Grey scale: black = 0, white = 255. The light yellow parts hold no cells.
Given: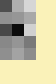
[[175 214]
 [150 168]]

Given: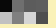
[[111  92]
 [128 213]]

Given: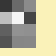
[[106 139]
 [245  69]]

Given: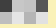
[[199 195]
 [229 181]]

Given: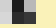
[[ 28 184]
 [ 44  56]]

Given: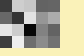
[[206 199]
 [ 52 226]]

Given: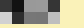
[[ 18 153]
 [ 46 119]]
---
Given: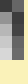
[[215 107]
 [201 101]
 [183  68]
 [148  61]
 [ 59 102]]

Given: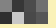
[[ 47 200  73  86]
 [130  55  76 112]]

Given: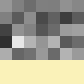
[[173 102 113 153 106 179 154]
 [ 47 231 180 149 180  89 108]
 [ 66 146 130  86 107 156 161]
 [128  91 141  74  97  61  92]
 [151 128 109 127 126 145 135]]

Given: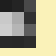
[[ 41  40  44]
 [206 181  94]
 [201 171  49]
 [ 30  36  73]]

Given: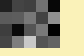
[[ 69 126 200  84  99]
 [ 62   9  84 121   2]
 [ 91  93 120  67 144]
 [ 32  68  64 113   7]]

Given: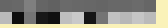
[[186  14 117  24  16 191 201  21 116 194 183 197 186]
 [102 104 127 101  97 106 104 103 101 104 104 107 102]]
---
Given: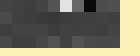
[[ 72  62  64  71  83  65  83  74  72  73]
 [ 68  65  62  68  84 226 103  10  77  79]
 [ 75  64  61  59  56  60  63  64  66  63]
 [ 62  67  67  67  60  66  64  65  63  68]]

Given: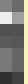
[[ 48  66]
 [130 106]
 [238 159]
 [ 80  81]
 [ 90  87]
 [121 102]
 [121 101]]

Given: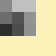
[[ 45  77 144]
 [138 192 192]
 [108  83 147]]

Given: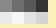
[[234 246 226 212]
 [136 109  88  52]]

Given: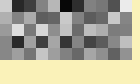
[[135 159 117 197 158 129 104 166 143  97 146]
 [206  40  63 131 183   7  46 129 119  81 235]
 [176 131 171  94 101 201 130  92 104 200 133]
 [154 222 121 214 142 194 107 189 173 124 128]
 [135  42 161  63 166  53 133  68  91 136 191]]

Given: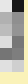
[[224 207]
 [231  24]
 [177 143]
 [188 148]
 [221 119]
 [117 126]]
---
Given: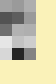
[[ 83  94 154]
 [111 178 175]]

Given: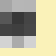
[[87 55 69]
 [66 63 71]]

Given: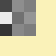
[[235 113 149]
 [ 52 136 125]]

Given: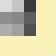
[[143 136  94]
 [174 160  80]]

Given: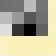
[[187 153  87]
 [221  52   3]]

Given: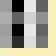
[[173  97 208]
 [158   5 230]]

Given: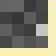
[[64 55 93]
 [96 71 61]]
